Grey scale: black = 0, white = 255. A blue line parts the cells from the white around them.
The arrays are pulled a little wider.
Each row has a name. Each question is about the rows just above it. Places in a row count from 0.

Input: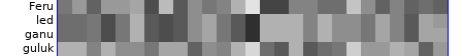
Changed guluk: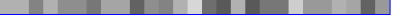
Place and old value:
18, | 110 |
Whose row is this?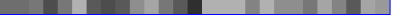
led
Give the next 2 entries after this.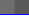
| 177 |  89 |
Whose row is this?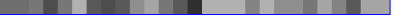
ganu
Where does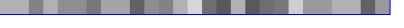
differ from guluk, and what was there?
24, | 165 |
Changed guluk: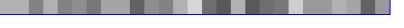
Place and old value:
4, | 142 |
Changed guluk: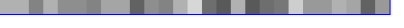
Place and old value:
6, | 119 |

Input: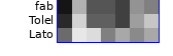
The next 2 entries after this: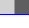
| 95 | 64 |
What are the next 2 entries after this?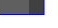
| 158 | 198 |
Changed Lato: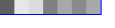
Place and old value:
0, | 107 |
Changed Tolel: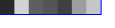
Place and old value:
3, | 95 |
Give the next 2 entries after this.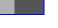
|  64 | 147 |
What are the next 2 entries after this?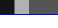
|  64 | 147 |
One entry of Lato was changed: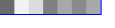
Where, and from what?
1, | 231 |

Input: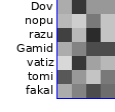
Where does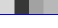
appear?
vatiz
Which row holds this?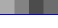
fakal
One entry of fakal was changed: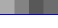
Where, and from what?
2, | 76 |
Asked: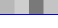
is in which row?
nopu

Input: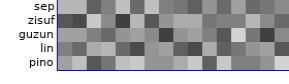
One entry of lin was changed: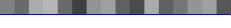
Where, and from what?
5, | 75 |
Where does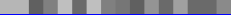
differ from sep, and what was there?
14, | 118 |
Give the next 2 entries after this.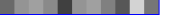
|  64 | 138 |
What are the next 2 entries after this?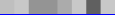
| 128 | 128 |
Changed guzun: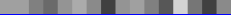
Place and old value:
5, | 160 |

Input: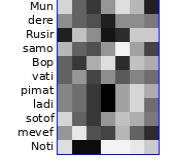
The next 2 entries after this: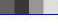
| 183 |  32 |
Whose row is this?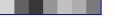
sotof
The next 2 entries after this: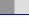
| 183 |  32 |
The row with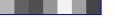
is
samo
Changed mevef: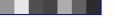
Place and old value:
4, | 183 |

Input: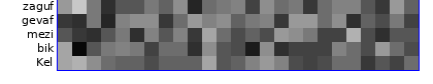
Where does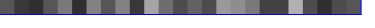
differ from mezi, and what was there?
23, | 86 |
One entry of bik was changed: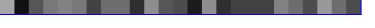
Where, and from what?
1, | 8 |
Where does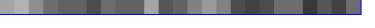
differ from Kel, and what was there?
7, | 98 |
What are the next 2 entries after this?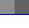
| 121 | 130 |
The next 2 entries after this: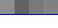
|  56 | 153 |

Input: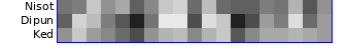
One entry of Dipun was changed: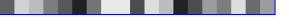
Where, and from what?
11, | 199 |
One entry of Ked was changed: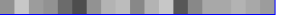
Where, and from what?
3, | 136 |
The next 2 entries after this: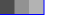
| 188 | 136 |
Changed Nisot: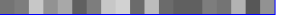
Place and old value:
6, | 136 |
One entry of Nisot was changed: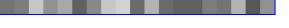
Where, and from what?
10, | 188 |

